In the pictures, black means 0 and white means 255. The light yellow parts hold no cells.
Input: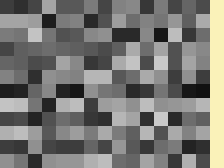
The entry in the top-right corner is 75
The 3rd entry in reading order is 69
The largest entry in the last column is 182
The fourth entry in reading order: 164
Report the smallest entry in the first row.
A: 47
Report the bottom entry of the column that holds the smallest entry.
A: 75
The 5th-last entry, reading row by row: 164
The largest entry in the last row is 189
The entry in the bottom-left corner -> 144
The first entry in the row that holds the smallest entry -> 29
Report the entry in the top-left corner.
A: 61
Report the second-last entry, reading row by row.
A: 176
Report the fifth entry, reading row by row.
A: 88
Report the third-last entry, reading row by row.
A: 55
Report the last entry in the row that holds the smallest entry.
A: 17
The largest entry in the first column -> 195
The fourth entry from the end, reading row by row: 130
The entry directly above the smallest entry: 61
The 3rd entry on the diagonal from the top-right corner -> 189
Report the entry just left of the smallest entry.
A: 23

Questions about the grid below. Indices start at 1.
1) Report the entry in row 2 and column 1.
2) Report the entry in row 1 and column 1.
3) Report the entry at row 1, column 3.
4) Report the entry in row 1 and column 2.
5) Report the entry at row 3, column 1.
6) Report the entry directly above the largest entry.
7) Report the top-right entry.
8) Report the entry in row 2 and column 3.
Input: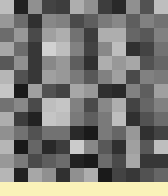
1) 152
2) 190
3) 144
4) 34
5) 108
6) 160
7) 190
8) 48

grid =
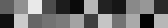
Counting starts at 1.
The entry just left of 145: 96
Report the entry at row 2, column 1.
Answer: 16
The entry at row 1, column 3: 233
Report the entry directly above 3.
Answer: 151
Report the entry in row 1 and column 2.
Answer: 145

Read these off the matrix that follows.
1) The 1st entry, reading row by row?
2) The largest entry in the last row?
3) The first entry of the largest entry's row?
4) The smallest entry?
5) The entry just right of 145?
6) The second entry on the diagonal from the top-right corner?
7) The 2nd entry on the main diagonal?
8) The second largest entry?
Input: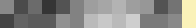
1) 137
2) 206
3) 68
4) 53
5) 130
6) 122
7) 99
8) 200

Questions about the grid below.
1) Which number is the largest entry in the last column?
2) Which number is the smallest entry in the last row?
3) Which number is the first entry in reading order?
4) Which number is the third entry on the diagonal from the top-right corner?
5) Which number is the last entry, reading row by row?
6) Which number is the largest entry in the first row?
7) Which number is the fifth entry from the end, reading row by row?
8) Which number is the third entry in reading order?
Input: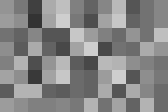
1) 191
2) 99
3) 148
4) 148
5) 107
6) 191
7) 114
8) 64

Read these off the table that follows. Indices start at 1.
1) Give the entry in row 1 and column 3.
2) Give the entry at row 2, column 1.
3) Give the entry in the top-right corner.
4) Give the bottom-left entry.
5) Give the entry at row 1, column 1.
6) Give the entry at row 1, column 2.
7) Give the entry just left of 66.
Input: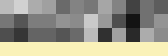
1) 172
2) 119
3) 93
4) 78
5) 187
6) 209
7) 131

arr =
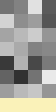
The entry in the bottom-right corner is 149
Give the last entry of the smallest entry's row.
233
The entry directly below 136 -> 122
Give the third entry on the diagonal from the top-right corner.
185
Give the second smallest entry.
57
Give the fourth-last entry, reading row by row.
157
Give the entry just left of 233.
115
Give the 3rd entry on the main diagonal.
204

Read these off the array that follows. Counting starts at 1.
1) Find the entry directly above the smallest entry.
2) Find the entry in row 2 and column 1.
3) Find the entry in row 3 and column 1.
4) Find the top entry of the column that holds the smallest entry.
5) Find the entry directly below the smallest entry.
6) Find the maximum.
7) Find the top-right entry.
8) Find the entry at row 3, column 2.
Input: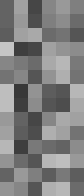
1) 134
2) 99
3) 93
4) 161
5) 62
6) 197
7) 127
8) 161

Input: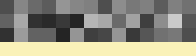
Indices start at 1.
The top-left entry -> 78
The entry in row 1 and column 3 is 106
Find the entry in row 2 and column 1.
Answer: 98
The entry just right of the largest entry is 86
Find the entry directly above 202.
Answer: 128
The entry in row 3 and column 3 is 98
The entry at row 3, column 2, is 155
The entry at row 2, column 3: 49
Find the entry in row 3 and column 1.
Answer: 49
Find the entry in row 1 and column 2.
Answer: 134
